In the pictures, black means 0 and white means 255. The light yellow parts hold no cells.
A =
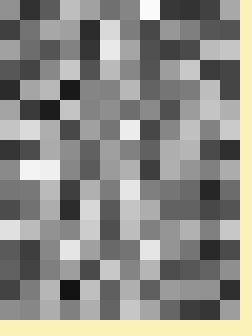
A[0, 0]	145
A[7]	[53, 76, 171, 141, 97, 159, 129, 97, 174, 181, 74, 47]
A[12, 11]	75
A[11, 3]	134
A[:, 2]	[91, 167, 84, 136, 184, 28, 174, 171, 239, 186, 173, 146, 135, 127, 182, 173]
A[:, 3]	[190, 160, 130, 199, 25, 196, 72, 141, 135, 63, 44, 134, 229, 158, 19, 128]
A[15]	[141, 135, 173, 128, 174, 100, 198, 165, 102, 61, 54, 157]
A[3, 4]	82
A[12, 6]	116
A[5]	[164, 58, 28, 196, 131, 142, 110, 138, 80, 156, 196, 176]
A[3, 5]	186
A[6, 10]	130
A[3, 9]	200
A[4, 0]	43
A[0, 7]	250
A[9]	[118, 120, 186, 63, 176, 124, 229, 127, 117, 106, 38, 108]
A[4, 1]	165
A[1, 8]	151
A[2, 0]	161
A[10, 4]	215
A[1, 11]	83
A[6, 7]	71
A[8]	[138, 243, 239, 135, 91, 155, 176, 62, 175, 149, 128, 172]
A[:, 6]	[133, 125, 165, 135, 183, 110, 236, 129, 176, 229, 196, 189, 116, 132, 175, 198]
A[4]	[43, 165, 184, 25, 133, 130, 183, 99, 117, 124, 189, 69]
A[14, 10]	146
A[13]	[97, 67, 127, 158, 74, 200, 132, 181, 77, 87, 99, 143]

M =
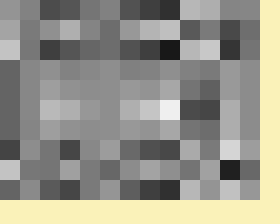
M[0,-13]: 148
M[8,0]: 195
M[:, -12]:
[130, 122, 119, 135, 135, 135, 133, 141, 119, 138]
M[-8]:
[195, 119, 63, 85, 102, 109, 82, 63, 24, 183, 200, 53, 116]
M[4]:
[100, 135, 158, 145, 141, 142, 152, 147, 167, 116, 96, 153, 140]
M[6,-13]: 100
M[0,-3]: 174
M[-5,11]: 173
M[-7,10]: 122
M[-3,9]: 170
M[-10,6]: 82
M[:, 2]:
[76, 144, 63, 144, 158, 185, 158, 117, 117, 90]
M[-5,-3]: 70
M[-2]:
[195, 119, 117, 160, 122, 103, 140, 163, 143, 116, 161, 32, 104]
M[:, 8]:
[48, 191, 24, 143, 167, 239, 167, 72, 143, 48]
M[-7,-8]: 142
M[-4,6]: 152
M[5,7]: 197
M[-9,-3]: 122
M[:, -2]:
[133, 73, 53, 153, 153, 173, 173, 213, 32, 193]
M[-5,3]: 175
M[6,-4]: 116
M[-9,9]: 89
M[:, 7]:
[63, 180, 63, 130, 147, 197, 147, 80, 163, 63]
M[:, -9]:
[117, 132, 102, 136, 141, 151, 141, 136, 122, 122]
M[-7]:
[100, 135, 144, 130, 136, 142, 128, 130, 143, 129, 122, 153, 140]
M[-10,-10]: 85

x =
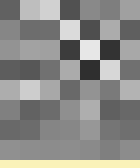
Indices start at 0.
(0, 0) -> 97
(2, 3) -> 60
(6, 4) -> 151
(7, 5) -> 127
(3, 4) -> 47
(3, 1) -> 87
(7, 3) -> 141
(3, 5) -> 215
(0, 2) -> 209
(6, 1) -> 108
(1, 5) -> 172
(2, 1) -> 162
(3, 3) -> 171
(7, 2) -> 140
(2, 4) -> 231
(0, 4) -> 137
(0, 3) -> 81
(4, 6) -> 179

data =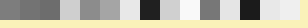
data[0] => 125
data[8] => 208
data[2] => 109
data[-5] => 119
